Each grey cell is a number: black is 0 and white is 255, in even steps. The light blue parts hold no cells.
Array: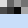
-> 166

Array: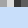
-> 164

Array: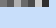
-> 176

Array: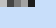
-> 163

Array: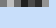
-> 147

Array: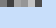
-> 165

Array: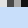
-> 169

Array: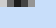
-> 149

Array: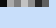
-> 170

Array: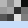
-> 198
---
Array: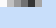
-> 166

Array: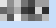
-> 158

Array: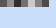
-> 75

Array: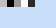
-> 42

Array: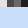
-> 30

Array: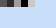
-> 201

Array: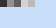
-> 186
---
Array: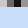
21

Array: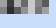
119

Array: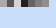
127

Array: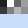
182

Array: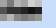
135

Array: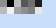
127

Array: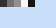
248

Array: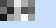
250
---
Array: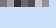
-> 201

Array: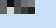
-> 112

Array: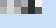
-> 46

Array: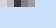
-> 129

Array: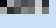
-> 199

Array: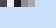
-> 143

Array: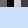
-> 204

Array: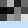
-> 31

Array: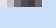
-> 64
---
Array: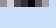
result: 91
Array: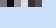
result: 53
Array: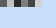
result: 69
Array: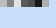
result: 24
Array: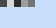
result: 157
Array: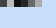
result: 106
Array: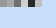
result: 41
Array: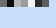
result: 44
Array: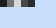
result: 72
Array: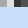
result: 52
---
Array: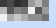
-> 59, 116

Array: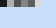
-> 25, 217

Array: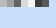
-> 187, 88

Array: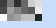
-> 61, 36

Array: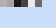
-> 177, 108

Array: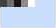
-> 64, 254

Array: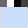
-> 105, 64
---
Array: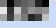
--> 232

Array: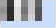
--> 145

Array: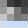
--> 155

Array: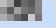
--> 145

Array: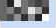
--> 103

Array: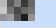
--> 199

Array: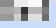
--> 167

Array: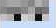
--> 135
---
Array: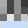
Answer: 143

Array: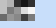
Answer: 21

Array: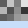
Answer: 126

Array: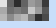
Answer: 139

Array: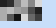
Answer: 135

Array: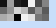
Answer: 74

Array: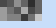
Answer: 46

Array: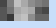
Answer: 126

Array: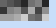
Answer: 129
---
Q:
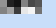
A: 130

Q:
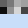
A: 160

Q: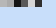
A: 88

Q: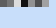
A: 16

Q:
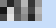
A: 182

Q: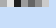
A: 156

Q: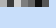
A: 126

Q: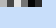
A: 116

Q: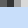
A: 217
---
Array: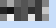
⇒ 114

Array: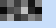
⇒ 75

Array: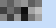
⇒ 120

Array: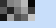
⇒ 47

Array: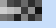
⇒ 161

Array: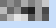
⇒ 115

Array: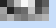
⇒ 34
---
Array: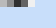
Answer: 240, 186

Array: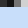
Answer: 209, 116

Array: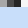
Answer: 246, 167

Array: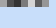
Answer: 212, 165

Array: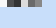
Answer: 248, 220

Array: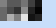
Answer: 228, 174
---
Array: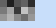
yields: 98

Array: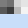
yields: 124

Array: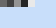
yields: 104

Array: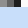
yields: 143

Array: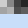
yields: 206

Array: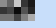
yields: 140
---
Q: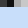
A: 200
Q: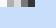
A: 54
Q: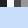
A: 151
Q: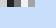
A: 164
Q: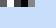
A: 135
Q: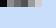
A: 207
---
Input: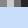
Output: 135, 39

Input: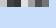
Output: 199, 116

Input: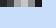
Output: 40, 25

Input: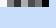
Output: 247, 7

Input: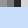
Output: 149, 213

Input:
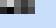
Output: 150, 76

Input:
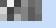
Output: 93, 106
